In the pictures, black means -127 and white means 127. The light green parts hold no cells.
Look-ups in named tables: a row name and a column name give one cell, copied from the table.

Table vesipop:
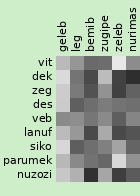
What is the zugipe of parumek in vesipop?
-24
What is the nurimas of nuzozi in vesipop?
-36
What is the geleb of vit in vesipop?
58
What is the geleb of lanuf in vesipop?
59
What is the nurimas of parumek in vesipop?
17
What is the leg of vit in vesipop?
22
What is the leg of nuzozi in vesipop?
49
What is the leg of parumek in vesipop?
9
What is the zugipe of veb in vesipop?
10
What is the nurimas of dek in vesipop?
-81
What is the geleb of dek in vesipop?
90
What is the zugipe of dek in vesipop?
60
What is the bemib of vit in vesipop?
-21
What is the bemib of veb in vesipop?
-9
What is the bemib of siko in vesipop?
-16
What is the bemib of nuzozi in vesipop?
-78
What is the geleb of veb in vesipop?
10
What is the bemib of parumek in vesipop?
-13
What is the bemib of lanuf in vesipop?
-53

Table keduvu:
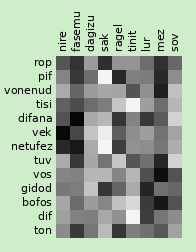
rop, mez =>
-78
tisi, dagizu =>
-18
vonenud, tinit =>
-43
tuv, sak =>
-11
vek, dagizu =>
68
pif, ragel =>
-87
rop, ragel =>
19
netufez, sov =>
45
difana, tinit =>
3
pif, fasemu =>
-70
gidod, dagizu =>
68
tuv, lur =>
-14
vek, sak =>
109

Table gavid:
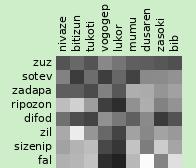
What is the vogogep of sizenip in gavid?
-55
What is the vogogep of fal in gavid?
-81
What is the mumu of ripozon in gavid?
17
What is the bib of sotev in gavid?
18
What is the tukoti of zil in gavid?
22
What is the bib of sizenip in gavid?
37
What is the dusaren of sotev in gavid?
10
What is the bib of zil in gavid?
25
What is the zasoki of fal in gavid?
3
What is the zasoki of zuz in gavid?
-40

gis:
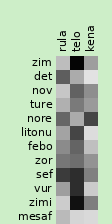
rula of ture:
48
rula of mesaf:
58
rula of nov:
70
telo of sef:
-82
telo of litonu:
-58
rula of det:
-33
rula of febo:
11
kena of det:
98
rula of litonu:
35
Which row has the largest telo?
mesaf

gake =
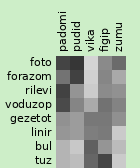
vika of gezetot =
-7
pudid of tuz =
61
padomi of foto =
-59
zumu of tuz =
74
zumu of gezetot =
16
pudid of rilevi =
20
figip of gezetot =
-7
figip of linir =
-5
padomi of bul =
52
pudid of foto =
-73

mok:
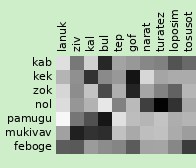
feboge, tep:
5
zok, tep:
46
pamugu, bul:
-105
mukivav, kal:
-77
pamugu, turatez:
67
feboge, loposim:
7
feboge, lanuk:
-35
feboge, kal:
27
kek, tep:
24
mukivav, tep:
65
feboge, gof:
-36
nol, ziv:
22
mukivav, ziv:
-95
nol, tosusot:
39
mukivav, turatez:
65

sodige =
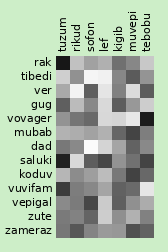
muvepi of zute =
49
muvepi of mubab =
-59
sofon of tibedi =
117
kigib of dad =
37
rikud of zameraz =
-40
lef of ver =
101

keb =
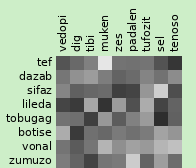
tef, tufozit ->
-11
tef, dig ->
-22
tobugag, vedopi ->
-13
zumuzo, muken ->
-10
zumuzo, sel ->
30
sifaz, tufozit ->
22
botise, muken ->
-23
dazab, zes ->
-28
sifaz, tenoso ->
-49
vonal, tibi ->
-10
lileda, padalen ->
-47
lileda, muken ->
-76
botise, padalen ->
-15
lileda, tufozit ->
44
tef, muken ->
102
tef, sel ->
-44
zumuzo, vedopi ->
-3
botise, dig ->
-69
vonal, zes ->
15
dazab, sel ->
-13

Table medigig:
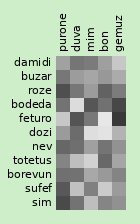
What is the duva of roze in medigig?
-8
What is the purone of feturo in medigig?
71
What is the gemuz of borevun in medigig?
4
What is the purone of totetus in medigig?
4
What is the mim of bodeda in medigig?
-41
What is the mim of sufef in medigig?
0
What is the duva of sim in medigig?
-12
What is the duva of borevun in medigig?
-13
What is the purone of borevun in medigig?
-15
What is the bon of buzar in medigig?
24
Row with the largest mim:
dozi

